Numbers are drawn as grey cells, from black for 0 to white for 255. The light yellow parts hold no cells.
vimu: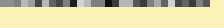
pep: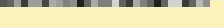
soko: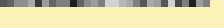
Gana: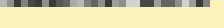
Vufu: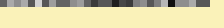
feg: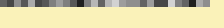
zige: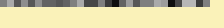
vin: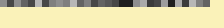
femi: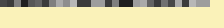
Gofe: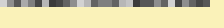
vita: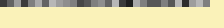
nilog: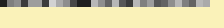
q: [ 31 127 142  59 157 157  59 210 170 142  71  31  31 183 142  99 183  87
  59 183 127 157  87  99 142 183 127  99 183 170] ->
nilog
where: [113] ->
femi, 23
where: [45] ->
vita, 26
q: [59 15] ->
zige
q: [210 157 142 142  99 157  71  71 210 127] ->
feg
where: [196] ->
Gofe, 18

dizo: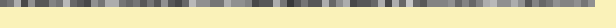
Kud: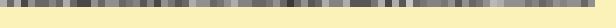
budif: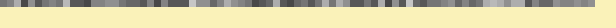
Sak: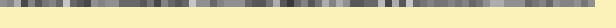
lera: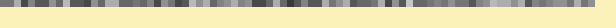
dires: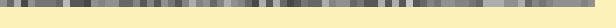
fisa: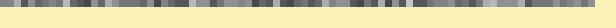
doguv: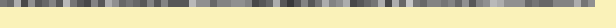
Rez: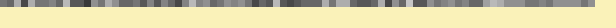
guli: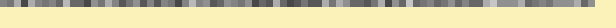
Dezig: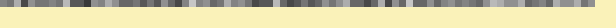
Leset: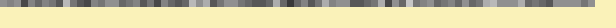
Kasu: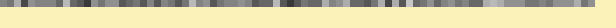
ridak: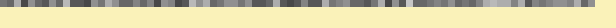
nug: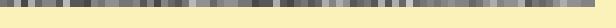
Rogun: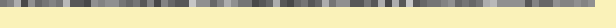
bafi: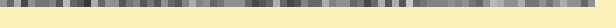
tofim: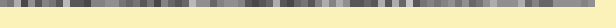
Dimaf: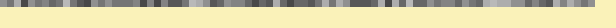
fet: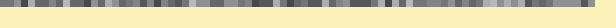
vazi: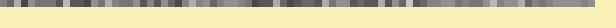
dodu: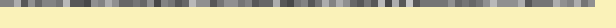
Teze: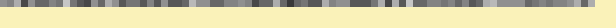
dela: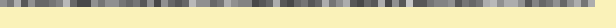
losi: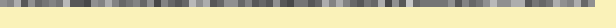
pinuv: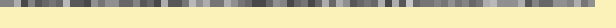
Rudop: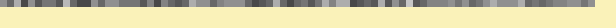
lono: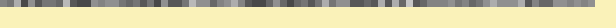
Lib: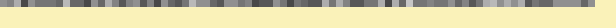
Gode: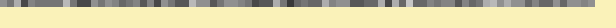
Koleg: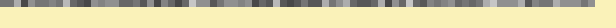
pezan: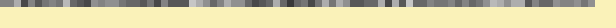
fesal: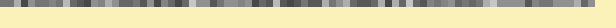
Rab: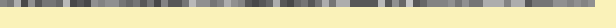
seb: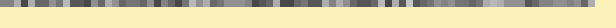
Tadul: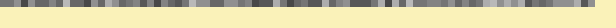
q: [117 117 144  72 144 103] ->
Tadul
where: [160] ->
Rez, 69

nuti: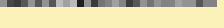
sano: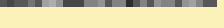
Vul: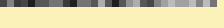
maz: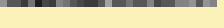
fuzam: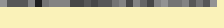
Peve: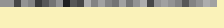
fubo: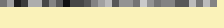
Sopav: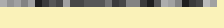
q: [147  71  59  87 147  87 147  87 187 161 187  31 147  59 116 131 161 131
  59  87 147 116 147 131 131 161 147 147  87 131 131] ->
nuti
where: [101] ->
fuzam, 20
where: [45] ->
sano, 18

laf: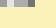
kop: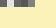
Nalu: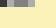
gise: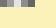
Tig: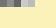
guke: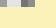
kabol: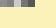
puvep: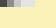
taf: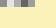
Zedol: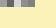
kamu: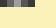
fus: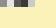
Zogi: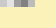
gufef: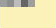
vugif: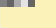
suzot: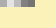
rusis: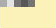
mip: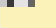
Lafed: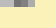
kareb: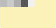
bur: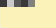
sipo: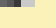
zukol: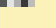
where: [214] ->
Zedol, 2
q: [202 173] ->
kareb
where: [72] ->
puvep, 0
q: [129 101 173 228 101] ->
vugif

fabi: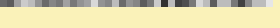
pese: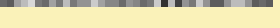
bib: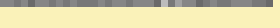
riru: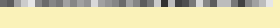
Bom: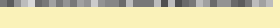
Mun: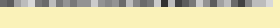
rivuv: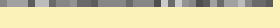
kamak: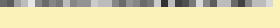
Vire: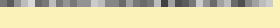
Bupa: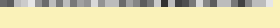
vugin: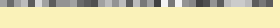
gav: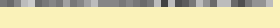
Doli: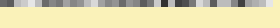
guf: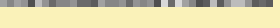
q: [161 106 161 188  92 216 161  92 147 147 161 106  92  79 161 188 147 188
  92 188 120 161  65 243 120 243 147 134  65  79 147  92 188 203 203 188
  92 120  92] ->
vugin
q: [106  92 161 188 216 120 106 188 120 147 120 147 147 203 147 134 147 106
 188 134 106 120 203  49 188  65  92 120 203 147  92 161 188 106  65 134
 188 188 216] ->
Mun
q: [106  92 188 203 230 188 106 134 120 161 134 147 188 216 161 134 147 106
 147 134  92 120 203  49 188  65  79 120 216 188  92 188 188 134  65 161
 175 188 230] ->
Doli
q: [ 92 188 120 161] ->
vugin
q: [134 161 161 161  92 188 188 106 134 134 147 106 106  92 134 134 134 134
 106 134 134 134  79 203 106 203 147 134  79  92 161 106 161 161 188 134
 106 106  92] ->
rivuv
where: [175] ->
Doli, 36

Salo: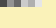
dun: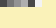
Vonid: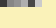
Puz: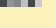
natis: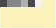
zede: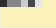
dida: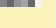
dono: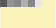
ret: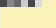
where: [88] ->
dono, 0
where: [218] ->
ret, 5
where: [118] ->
dun, 1
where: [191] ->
Puz, 3

